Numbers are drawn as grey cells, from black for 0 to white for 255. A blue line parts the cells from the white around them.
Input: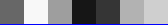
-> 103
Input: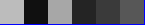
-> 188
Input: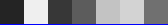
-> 36
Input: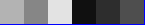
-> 179
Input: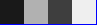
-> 25
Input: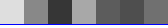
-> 222
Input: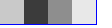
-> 201
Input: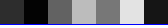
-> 45
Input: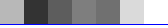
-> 184
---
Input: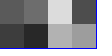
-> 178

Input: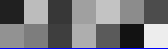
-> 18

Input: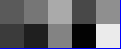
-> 3

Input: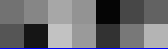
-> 120

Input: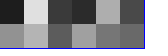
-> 118

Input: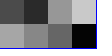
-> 102

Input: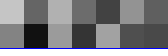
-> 79

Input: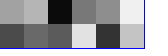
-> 51
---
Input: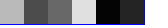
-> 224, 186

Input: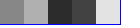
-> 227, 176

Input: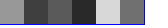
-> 216, 152

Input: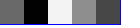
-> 243, 142

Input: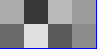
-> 224, 186

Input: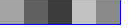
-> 194, 163

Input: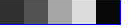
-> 220, 165
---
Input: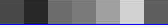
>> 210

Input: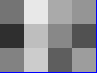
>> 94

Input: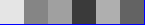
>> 175

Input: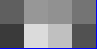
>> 192

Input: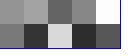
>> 45

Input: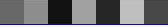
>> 191
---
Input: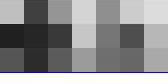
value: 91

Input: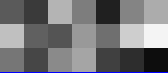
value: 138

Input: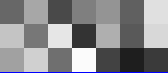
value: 111

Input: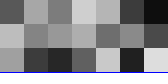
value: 39

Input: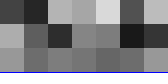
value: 125

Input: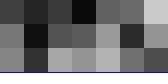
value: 167
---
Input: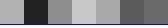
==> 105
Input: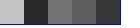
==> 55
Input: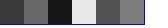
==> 125
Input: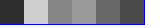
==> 74
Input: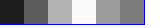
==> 123
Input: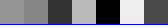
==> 73
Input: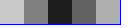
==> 174
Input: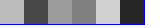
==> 38
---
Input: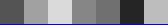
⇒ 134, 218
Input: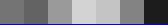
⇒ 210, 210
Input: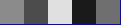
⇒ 224, 224
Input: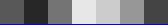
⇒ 231, 231
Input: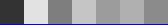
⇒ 197, 226
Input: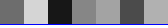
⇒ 134, 213
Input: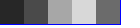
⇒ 167, 216
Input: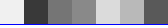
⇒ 137, 240
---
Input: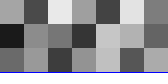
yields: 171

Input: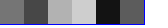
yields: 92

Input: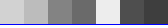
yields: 62

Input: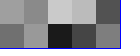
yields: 126

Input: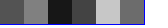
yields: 108

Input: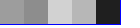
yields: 31

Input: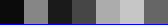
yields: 102
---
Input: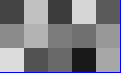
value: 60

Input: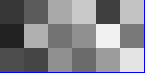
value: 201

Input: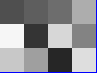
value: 94

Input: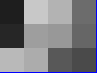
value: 200

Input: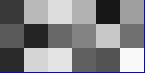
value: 178

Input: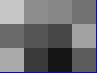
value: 141

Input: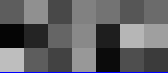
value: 115

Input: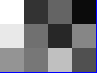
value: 51

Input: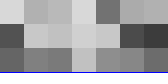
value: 114
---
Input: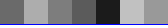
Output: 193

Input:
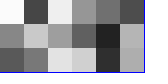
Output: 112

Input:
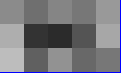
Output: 119

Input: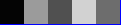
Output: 210

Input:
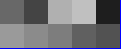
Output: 192

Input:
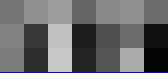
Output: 144
